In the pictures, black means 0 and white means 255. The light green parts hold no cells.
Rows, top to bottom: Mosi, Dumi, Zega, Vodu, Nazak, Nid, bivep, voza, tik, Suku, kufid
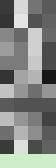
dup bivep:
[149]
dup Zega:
[104]
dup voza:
[82]
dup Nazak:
[123]

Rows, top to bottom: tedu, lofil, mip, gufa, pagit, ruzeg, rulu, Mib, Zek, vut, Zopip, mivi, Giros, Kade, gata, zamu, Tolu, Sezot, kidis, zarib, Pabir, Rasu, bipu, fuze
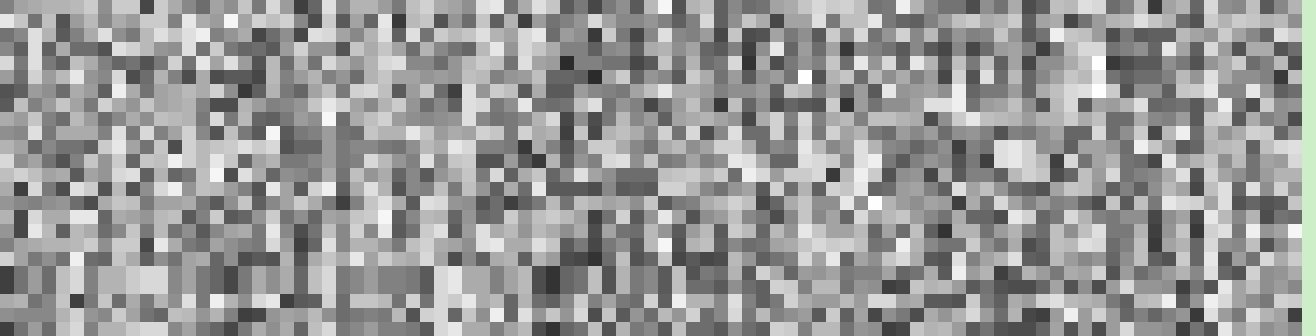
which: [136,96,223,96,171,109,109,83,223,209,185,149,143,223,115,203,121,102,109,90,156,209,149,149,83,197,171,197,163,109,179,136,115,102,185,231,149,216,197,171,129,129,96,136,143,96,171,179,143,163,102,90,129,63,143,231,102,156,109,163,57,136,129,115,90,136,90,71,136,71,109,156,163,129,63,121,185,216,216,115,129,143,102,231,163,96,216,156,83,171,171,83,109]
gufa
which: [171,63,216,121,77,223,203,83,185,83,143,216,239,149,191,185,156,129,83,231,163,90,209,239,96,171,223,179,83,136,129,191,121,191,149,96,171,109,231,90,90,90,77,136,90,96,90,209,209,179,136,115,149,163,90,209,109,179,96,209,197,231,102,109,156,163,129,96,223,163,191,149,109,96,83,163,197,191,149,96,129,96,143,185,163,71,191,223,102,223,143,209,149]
Kade
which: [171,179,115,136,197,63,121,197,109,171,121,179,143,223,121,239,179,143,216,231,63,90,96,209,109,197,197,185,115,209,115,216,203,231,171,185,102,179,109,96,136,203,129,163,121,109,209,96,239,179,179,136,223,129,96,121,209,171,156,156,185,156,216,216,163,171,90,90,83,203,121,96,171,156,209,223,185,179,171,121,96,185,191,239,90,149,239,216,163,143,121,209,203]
Rasu
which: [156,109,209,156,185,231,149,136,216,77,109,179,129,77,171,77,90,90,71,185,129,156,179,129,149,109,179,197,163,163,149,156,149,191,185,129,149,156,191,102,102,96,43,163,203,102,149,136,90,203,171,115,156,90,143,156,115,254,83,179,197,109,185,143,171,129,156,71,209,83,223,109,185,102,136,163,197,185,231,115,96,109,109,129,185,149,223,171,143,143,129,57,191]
ruzeg

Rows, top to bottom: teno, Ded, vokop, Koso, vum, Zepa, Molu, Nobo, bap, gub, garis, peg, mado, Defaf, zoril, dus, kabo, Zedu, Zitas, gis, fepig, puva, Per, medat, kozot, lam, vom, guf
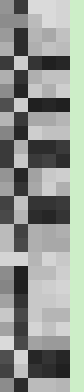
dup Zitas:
[212]
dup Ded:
[140]

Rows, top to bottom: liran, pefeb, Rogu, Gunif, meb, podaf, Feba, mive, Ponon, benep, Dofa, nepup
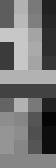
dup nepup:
[134]
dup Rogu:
[199]
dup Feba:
[66]
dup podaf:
[178]
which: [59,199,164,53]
meb
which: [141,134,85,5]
Ponon

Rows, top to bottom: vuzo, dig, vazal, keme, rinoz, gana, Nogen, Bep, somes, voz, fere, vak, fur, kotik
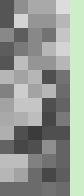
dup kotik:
[107]
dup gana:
[182]
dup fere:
[99]
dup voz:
[79]
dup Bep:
[197]

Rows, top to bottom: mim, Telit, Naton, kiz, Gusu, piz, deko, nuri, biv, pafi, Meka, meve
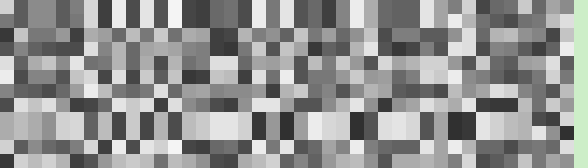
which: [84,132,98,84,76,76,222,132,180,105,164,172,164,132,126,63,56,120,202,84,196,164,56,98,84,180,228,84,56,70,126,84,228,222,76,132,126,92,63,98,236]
kiz
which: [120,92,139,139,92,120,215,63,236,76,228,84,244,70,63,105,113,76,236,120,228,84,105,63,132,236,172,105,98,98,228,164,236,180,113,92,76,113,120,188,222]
Telit
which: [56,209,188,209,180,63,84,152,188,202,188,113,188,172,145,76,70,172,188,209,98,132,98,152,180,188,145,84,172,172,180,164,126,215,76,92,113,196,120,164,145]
meve
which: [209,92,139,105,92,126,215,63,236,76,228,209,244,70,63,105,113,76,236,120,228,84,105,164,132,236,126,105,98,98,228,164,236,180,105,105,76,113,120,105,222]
Meka

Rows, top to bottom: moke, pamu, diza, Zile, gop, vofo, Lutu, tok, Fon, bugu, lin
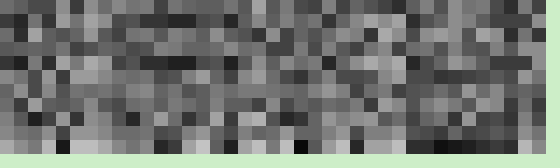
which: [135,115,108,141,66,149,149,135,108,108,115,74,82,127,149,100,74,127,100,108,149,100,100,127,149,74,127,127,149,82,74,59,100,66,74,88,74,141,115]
bugu
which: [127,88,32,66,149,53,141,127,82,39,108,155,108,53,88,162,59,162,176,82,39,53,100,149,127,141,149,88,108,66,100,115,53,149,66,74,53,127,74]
Fon
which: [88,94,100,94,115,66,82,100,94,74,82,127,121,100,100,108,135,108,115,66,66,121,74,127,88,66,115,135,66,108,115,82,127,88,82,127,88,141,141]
Zile
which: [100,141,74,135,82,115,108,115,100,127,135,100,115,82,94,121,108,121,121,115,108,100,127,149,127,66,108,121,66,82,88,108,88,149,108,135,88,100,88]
Lutu
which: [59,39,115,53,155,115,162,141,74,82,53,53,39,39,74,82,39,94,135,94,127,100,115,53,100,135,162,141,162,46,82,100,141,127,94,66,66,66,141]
pamu
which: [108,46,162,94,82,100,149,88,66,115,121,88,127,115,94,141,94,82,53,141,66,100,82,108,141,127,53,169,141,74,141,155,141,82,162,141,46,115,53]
diza

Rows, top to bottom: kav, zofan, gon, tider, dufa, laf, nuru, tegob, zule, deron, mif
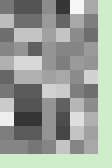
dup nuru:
[90]
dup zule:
[54]
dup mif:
[133]
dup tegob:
[84]
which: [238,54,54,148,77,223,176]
zule
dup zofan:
[110]

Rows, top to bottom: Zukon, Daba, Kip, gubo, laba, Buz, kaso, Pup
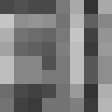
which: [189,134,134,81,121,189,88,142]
laba
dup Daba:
[142]

